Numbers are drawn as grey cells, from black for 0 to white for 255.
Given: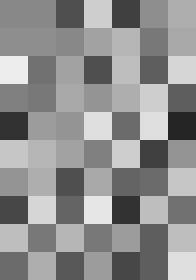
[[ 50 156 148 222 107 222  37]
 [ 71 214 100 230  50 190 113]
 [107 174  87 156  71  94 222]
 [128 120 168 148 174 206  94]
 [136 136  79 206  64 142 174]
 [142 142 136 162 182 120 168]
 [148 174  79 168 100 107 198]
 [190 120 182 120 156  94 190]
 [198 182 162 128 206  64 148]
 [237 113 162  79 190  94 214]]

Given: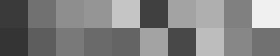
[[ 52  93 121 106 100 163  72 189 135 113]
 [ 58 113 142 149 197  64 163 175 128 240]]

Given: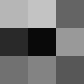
[[ 41   9 153]
 [113 131  87]
 [182 195 100]]

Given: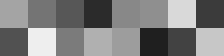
[[ 81 238 123 176 157  31  66 199]
 [164 116  87  43 136 143 217  59]]

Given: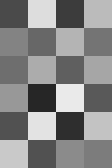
[[ 74 221  60 187]
 [ 81 227  46 195]
 [110 172  95 166]
 [131 103 180 116]
 [152  38 234  89]
 [201  81 139 124]]

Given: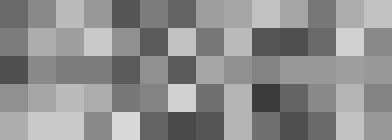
[[ 79 138 125 125  91 144  91 166 144 131 152 152 158 152]
 [105 138 187 152  85 125  99 158 166 194 166 119 173 194]
 [125 173 158 201 144  91 194 119 187  85  79 105 208 138]
 [144 166 187 173 119 131 208 112 180  59  99 138 180 131]
 [173 201 201 138 216  99  73  85 180 112  79 105 194 152]]
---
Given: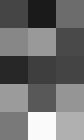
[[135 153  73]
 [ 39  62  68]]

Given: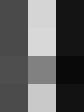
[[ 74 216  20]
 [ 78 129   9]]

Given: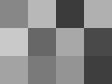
[[201 103 168]
 [163 122 148]]

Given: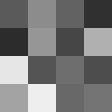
[[ 44 150  70]
 [230  84 110]]

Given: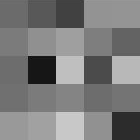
[[123 144 159]
 [109  22 191]]

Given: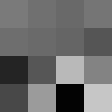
[[110 106 101]
 [ 36  86 185]]

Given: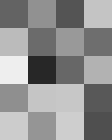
[[187 107 153]
 [238  39 103]]

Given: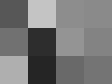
[[113  45 148]
 [175  37 105]]
